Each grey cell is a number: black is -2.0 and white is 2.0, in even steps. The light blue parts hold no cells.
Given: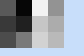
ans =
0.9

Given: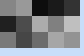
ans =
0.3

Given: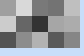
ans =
0.1

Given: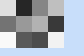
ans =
1.8

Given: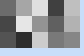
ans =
0.1

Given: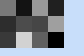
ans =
-2.0

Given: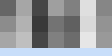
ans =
0.4

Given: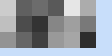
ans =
-1.3
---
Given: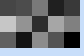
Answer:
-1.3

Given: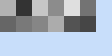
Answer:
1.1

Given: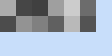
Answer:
-1.0

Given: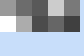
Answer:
-0.6

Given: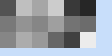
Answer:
0.1

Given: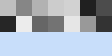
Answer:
0.8

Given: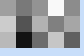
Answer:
0.8

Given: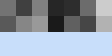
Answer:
0.0
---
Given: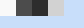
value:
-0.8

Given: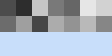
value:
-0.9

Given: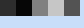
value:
-1.3

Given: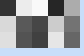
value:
-1.2

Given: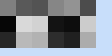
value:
-1.8

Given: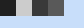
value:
-1.1

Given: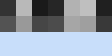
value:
-1.5

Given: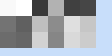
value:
-1.0
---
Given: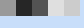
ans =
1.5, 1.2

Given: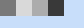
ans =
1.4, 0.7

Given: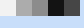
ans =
1.8, 0.7

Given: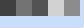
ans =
1.3, 0.2

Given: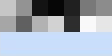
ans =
1.9, 1.6

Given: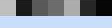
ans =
1.0, 0.7

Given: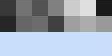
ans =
1.5, 1.2
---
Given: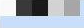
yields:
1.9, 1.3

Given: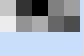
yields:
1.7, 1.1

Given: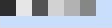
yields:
1.6, 1.3

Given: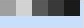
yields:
1.3, 0.5

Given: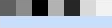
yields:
1.8, 1.4

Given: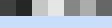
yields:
1.6, 1.1

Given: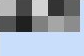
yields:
1.3, 0.9
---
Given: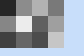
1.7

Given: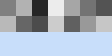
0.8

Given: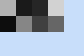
-1.6

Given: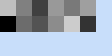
0.0

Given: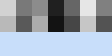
-0.1

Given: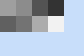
0.2
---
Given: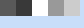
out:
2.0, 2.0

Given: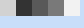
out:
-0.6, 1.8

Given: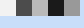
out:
0.9, 1.8

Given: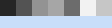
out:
0.6, 1.8

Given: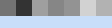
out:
0.1, 1.3

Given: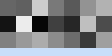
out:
-1.0, 1.7

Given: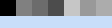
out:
-0.8, 1.1

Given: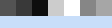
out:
1.2, 2.0

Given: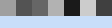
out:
0.8, 1.2

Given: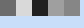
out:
-1.5, 1.4
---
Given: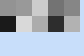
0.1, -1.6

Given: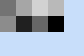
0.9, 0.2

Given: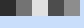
0.2, -1.3

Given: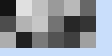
-0.4, 0.7

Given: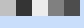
-0.8, 1.0

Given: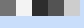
1.2, -0.2

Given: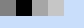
1.1, 0.0
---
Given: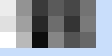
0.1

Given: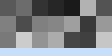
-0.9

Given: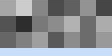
0.2

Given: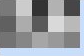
0.6

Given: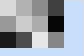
-0.8

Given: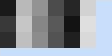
-0.7

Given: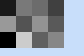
1.2

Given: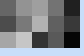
-1.2

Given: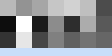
-0.5

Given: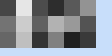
0.0
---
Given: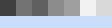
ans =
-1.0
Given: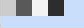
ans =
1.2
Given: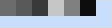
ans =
-0.3
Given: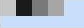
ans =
1.1
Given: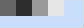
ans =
-0.4
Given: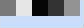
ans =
-0.1
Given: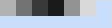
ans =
0.8
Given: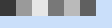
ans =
-1.1
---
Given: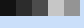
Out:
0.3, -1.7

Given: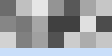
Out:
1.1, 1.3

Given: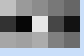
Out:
-0.4, 0.6

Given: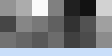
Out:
1.3, -0.2

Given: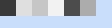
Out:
0.7, -1.1

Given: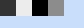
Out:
0.2, -1.2

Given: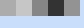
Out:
0.3, 0.7
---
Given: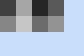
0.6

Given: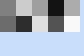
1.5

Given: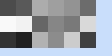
1.8

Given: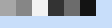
0.6

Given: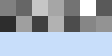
1.1

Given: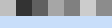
1.0

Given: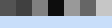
0.4

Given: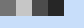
-0.2
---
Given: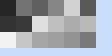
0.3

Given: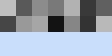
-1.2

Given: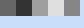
1.5

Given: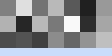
0.3

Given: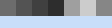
1.2

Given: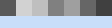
-0.4
